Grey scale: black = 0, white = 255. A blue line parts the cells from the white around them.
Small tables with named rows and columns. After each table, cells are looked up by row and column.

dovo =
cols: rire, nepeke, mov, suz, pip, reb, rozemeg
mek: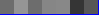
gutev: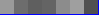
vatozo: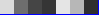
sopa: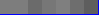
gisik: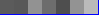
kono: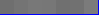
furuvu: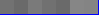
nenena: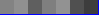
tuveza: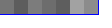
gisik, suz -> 109
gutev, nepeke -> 109
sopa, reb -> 110
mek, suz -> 134
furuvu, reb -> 134
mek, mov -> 109
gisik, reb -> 147
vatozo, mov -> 69
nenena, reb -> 80
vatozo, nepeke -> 110
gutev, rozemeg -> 80
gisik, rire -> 91
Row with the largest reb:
vatozo

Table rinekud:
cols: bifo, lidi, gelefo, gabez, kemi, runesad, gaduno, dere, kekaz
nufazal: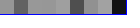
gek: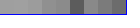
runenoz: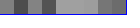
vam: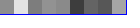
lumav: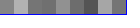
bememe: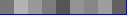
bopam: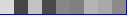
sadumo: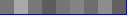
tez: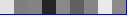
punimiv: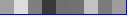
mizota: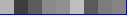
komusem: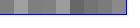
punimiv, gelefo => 127
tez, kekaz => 139
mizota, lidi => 61
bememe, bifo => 119
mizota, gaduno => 90
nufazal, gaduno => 145
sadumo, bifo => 118
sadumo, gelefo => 120
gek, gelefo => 156
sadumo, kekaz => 97

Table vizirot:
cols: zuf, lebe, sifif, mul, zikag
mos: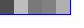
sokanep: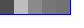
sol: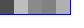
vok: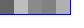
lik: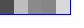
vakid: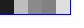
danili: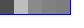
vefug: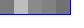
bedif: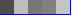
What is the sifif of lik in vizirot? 138
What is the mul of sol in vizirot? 129
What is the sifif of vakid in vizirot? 138
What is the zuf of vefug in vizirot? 122
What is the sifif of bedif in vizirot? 119
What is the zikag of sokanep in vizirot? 114
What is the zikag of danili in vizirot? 125
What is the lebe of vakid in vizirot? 189
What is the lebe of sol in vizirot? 189
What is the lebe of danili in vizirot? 189
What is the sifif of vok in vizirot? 138
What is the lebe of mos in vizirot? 189
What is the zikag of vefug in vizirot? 113
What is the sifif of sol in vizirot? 138
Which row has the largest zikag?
vakid

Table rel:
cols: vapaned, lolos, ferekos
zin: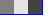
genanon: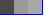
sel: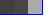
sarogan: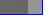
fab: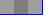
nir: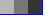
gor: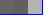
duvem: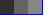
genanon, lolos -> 154
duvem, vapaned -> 47
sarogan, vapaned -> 104
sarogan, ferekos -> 149
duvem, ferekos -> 134
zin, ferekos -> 67
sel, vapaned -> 64
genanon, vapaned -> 73
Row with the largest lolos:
zin

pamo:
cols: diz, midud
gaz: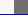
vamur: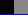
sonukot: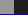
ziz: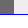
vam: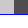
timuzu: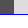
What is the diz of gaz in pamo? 246
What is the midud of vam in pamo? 78
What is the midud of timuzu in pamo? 221
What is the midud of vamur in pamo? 136
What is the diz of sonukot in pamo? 151
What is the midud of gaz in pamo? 112
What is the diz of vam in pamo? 202
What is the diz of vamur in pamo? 4
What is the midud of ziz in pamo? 238
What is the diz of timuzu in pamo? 81
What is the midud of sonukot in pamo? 30
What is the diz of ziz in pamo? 106
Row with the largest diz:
gaz

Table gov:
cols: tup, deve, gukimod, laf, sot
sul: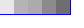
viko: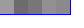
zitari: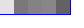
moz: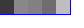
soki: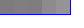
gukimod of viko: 119
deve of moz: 136
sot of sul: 110
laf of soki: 140
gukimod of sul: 171
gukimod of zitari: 131
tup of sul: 232
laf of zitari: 135
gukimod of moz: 129
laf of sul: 139
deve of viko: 108
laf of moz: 110
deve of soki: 127
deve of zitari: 121
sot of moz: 190
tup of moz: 57

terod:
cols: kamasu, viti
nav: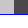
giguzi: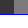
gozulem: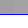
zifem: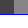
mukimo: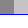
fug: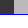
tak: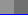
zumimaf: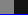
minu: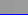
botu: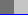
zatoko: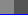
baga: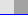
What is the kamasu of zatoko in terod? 137
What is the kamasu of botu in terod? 113
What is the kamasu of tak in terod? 148
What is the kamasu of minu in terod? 154
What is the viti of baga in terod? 163
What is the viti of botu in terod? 197
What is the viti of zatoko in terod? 84
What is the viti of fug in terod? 186
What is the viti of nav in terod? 73
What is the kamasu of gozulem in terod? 160
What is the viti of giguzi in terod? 123
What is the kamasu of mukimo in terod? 134
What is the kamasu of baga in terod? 227
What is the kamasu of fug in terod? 55
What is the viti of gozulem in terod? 163
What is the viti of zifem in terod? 134
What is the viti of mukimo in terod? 196
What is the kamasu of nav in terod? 199
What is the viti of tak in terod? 112

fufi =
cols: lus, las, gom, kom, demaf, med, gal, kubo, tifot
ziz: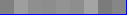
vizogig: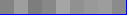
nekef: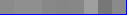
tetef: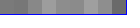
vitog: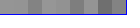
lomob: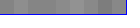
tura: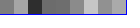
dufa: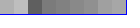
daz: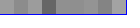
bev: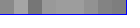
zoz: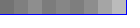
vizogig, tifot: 139
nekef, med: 135
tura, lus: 125
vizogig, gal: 153
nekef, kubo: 119
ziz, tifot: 134
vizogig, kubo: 157
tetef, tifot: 106
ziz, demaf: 147
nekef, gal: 159
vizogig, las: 158
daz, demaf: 144
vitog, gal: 148
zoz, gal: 141
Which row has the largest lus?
dufa

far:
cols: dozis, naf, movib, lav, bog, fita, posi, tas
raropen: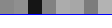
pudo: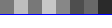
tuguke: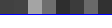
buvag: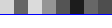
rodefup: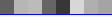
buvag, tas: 78
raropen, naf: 143
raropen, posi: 124
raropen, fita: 167
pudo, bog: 135
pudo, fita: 78
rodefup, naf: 182
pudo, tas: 42
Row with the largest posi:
rodefup

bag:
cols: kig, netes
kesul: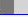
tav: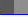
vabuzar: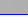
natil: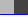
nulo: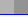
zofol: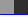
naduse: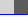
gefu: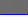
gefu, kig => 108
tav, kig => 88
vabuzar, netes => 175
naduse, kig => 212
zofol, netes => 47
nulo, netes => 147
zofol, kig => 154
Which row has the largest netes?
kesul

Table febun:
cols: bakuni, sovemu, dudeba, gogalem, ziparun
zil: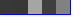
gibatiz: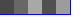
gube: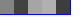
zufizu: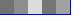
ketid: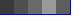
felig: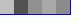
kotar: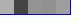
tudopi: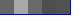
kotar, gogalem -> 145
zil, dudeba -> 165
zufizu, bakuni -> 114
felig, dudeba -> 144
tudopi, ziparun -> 81
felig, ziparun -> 139
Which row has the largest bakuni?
felig

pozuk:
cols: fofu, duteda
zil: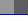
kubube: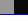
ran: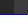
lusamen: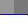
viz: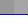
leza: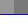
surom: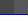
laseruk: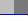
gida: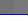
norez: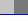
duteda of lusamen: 121
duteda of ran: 60
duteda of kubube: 10
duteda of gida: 121
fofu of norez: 196
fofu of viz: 152
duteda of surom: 87
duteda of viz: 165
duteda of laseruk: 121
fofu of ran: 40
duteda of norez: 121
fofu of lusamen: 152
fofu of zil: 152
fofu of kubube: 152
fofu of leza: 152
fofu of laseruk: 190
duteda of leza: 121
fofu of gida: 115
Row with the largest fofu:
norez

